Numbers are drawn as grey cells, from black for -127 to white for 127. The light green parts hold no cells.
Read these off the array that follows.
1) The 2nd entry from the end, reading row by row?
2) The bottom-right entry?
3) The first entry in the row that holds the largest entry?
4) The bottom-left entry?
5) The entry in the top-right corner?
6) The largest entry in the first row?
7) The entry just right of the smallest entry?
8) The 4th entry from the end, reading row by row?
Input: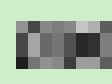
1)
28
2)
-34
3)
18
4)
-97
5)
-34
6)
68
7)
-10
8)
-66

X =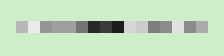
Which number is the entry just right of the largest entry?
22
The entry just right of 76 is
-1
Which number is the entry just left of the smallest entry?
-68

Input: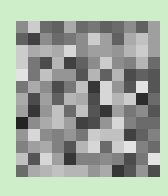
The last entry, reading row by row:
-51
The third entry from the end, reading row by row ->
-42
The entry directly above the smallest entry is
31
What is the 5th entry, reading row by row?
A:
42
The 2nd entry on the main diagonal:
-62
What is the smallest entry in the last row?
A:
-73
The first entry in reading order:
12
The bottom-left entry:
-20
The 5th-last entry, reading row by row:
42
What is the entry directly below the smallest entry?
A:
21
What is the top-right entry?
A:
31
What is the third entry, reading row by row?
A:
-20
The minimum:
-92
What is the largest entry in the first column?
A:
99
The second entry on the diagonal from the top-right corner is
65
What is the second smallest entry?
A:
-83
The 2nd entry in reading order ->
76

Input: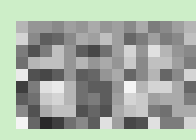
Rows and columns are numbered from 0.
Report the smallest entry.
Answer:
-86
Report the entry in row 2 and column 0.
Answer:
-3
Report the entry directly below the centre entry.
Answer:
-34
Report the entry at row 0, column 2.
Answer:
21
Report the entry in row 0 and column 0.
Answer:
53
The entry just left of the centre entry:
-25
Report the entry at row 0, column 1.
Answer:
21
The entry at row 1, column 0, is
84
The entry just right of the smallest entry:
-65
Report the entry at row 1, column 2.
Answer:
-34
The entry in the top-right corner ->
53
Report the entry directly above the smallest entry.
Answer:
42
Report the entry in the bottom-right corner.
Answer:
84
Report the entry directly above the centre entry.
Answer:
42
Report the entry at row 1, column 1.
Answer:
9
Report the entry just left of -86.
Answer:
-25
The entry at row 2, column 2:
-3
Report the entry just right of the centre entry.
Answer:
42

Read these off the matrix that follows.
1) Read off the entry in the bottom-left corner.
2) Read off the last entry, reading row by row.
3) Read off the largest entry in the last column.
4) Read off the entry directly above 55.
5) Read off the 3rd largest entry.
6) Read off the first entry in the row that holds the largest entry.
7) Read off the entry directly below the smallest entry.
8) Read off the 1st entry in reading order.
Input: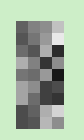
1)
-51
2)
13
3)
105
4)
46
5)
65
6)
-42
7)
-51
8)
-30

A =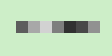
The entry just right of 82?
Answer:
-1
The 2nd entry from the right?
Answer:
-55
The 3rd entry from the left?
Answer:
82
